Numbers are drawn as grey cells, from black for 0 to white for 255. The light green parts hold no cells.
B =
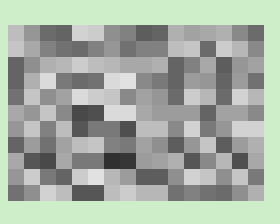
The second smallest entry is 54
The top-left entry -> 189
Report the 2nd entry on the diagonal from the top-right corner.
183
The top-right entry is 107
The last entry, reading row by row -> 176
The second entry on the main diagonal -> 168
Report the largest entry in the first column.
197
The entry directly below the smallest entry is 183
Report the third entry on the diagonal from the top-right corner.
93
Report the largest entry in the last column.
210
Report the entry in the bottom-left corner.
113
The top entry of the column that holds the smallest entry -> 143
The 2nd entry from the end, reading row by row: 143
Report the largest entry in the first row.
210
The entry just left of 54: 48
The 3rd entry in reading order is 107
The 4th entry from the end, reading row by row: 113

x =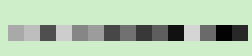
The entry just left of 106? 213
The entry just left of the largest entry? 17

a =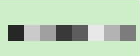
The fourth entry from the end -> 93
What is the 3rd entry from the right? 232
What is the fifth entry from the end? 57

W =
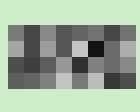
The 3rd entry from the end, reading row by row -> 188
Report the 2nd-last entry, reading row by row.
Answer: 56
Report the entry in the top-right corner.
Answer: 115
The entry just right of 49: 129
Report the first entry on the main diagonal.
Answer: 121
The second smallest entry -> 49
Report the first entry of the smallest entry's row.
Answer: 165
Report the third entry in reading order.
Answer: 137
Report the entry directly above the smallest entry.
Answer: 115
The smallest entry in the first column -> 78

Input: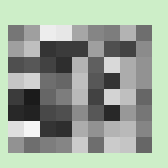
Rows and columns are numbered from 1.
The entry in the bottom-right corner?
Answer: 102
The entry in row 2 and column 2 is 191
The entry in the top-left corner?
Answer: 118
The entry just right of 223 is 245
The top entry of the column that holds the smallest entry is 159
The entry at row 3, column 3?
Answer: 66
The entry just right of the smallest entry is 102
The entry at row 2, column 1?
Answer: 159
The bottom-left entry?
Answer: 146
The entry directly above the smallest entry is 211
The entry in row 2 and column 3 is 52
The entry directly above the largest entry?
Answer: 34
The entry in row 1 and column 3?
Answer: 237
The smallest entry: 27
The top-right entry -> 110
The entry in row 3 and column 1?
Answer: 79
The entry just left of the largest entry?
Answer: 223

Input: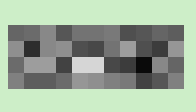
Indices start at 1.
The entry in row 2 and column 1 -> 143
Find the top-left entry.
101
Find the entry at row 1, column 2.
107
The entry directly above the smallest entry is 79
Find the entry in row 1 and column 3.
136
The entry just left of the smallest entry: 60
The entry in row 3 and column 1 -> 107

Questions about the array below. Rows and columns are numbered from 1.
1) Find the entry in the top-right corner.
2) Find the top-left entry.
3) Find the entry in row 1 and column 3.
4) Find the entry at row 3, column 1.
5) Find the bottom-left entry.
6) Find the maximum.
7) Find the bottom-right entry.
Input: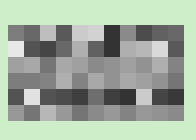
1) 104
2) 125
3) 190
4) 160
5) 152
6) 232
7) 138

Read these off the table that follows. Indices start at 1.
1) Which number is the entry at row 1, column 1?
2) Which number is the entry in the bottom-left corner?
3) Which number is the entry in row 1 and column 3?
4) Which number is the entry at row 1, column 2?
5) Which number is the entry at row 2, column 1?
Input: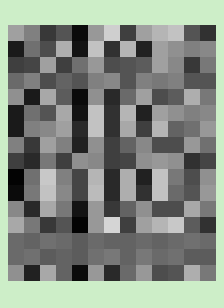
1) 160
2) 144
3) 56
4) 128
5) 26

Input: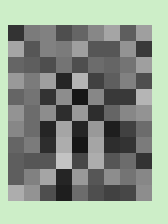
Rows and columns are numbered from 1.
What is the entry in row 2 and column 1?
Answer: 165
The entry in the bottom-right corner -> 141
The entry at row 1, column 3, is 129
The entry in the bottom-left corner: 173
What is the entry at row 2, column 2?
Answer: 86
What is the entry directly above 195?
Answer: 173
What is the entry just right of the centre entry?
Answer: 45
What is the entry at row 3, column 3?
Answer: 78
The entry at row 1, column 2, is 123
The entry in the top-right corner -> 159
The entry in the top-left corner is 51
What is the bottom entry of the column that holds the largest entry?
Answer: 30
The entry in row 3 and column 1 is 101
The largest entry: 195
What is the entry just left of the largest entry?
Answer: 86
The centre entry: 153
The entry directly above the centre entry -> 22
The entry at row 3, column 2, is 94
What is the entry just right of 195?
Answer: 71
